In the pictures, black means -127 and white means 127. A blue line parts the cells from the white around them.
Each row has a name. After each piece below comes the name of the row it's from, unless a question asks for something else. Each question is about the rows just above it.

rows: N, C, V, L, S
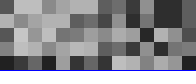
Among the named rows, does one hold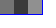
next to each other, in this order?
no
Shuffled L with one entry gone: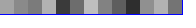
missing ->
[56]
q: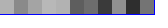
L
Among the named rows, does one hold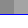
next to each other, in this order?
yes
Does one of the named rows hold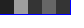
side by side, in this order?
yes

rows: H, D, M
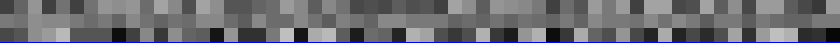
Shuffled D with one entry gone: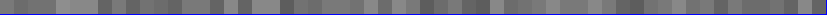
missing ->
[0]
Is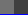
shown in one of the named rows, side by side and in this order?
yes

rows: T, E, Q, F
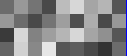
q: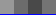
E
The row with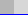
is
Q
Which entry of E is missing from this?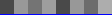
[-48]
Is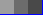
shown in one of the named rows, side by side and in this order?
no
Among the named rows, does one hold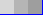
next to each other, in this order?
no
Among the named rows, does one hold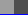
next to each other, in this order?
yes
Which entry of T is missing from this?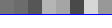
[60]

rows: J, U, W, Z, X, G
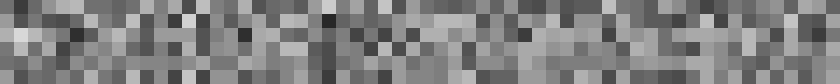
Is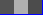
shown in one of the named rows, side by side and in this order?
no
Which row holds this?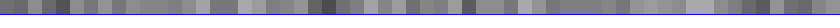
X

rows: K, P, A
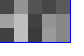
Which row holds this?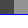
K
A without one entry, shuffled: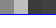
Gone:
[26]
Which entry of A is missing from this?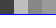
[-68]
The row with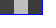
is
A

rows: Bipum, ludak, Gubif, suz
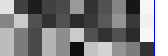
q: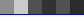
Gubif
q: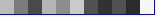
Gubif

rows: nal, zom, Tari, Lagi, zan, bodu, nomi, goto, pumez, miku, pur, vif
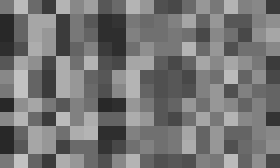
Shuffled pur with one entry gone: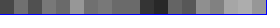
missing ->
[-61]
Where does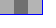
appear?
zan
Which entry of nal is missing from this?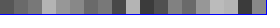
[31]
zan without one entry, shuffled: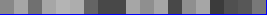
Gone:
[-34]
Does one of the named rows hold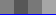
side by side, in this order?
no
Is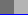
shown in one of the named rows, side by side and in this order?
yes

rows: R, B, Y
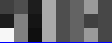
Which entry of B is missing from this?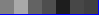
[-106]
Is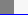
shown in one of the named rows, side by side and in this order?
no
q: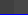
B
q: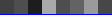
R

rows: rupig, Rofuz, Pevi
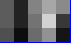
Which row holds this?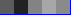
rupig
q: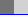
Rofuz
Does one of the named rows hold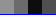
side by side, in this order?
no

